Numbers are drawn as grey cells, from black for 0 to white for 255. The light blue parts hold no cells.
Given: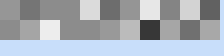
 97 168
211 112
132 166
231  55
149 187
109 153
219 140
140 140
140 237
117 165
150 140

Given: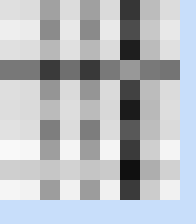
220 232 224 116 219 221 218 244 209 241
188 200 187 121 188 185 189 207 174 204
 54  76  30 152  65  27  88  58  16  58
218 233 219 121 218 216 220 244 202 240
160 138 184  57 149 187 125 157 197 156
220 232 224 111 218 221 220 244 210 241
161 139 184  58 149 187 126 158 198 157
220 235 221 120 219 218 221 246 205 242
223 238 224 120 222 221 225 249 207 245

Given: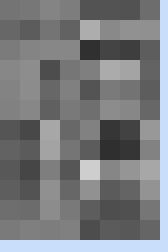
109 144  93  99  93 103 152 130 167 147 118 101
 82 145  62 164 115 135  66  53 149 100  80  88
 83 137  68 171 122 140  54  47 134  91  78  91
 83 173  48 127  84 111 129  92 206 145  93  77
125  98 135 118 128 121 104 117  86 103 121 128
132 116 135  77 103  96 167 163 126 144 140 125
119  92 132 141 140 135  72  91  70  83 108 127
116 103 123 135 131 129  85  98  88  94 110 122

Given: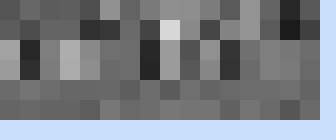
 89  64 109 105 100 106
 40  27 119 122 111  86
100  90 126 127 108 105
147 148 112 107 108 116
 90 131  53  51 105  97
124  70 144 134 100 116
141 137  82  88 111 116
143 215 155 155  91 119
122  68  40  37 109 108
 99 105 108 108  94 105
145  56 111 105 104 119
 79  48 137 141 103  93
 94 100 173 171 103 100
 92 100 126 124 109 100
103  77  39  47 116 104
 84  92 162 155 107 101

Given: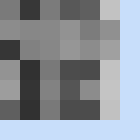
194 144 160 194 196 193
 95 124 140  75 140  76
 88 146 150  76  85  76
123 136 135 121 130 121
 55 135 129  49  52  49
122 140  54 147 157  95

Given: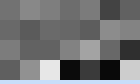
 97 131  47 205
 67 140 104   9
123  93 163  58
109 103 130  11
126 106  98 231
136  91  98 145
114 105 124  95
